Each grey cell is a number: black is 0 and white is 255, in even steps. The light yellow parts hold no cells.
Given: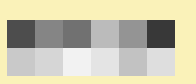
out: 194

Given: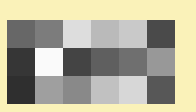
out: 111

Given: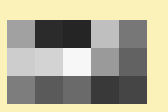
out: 154

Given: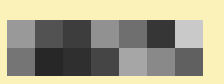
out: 137

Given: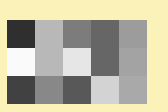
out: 102

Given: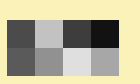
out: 223

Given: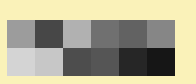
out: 38
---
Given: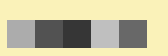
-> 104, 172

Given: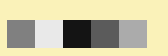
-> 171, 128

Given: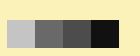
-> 17, 196

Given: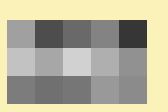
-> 54, 124

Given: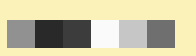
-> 111, 145

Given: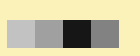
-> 130, 194
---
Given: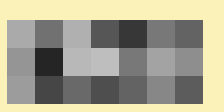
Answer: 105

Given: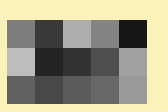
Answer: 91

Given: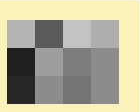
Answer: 117

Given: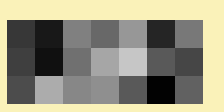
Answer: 135

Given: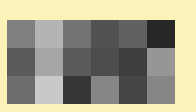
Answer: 54

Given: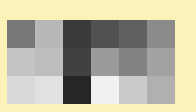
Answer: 38
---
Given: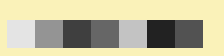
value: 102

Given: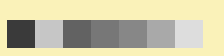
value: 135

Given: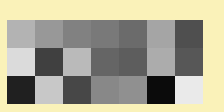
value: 129

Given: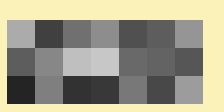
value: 105

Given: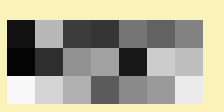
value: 138

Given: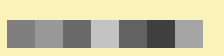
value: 127

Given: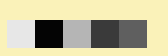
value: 95

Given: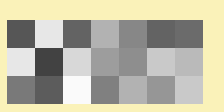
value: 150

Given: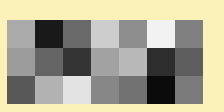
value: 128
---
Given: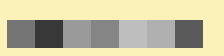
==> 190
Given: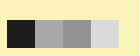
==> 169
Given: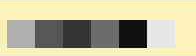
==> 108
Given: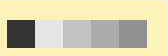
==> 194
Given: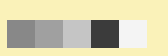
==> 197
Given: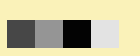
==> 149
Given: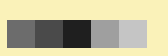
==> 31
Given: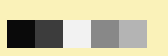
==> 242
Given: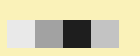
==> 162
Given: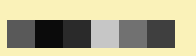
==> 198
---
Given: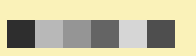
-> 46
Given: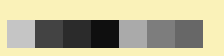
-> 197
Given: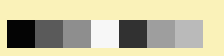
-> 4
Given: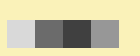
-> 217
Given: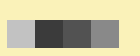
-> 194
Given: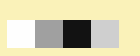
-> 254
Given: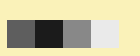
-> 94
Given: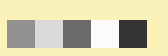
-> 145
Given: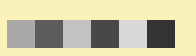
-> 168
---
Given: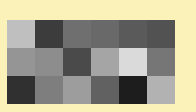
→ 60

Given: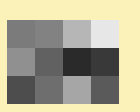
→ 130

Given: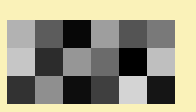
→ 92

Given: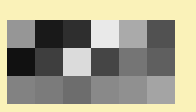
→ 25

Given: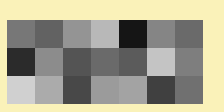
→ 98

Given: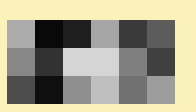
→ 9

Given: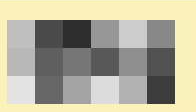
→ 74

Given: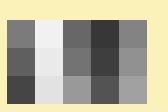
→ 241
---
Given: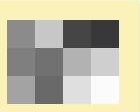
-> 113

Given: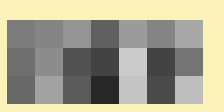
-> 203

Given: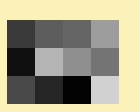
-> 180

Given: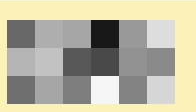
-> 73

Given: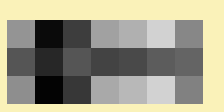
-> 73

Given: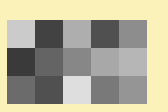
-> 135

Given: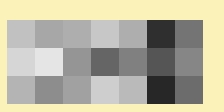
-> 128

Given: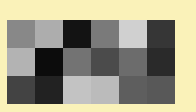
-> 75

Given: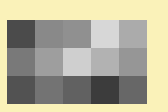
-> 207

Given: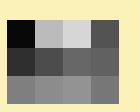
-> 76
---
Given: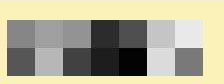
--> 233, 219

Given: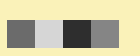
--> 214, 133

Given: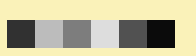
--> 221, 188

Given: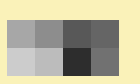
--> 204, 188

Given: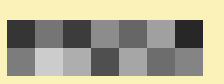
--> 204, 174

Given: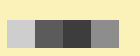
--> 206, 141

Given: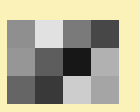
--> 225, 205

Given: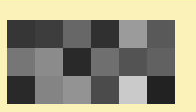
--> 202, 155

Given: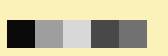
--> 216, 158
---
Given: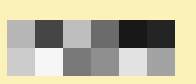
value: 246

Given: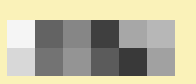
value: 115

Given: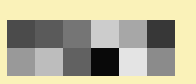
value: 189

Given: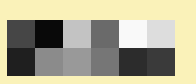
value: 139

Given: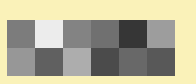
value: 96

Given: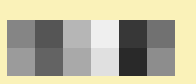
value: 99

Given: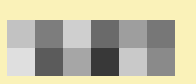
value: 91

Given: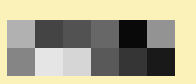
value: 229
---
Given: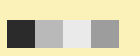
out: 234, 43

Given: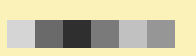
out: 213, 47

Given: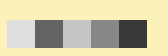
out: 222, 56

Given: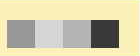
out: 213, 57

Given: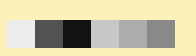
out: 236, 18

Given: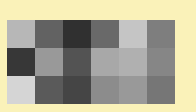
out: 213, 48

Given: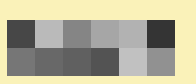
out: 193, 52
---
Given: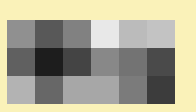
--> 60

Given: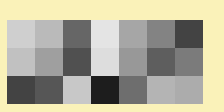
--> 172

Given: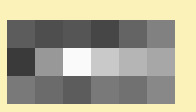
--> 136

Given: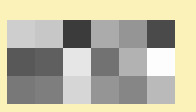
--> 186

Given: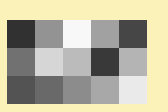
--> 234

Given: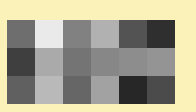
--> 75

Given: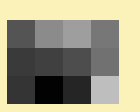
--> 190

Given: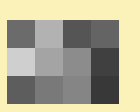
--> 56

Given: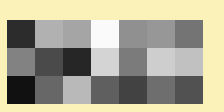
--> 81

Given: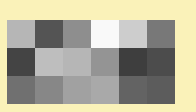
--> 92
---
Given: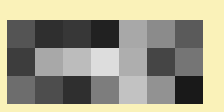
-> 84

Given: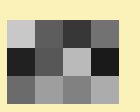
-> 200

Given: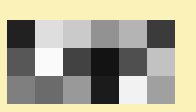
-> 33

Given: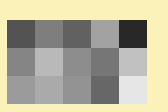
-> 83

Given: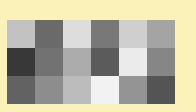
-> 194

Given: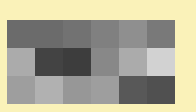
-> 107

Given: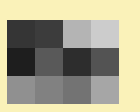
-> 53
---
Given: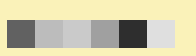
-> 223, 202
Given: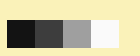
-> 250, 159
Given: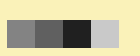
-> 201, 131
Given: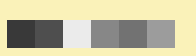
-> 235, 156
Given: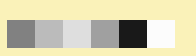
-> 252, 222
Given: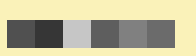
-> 198, 128
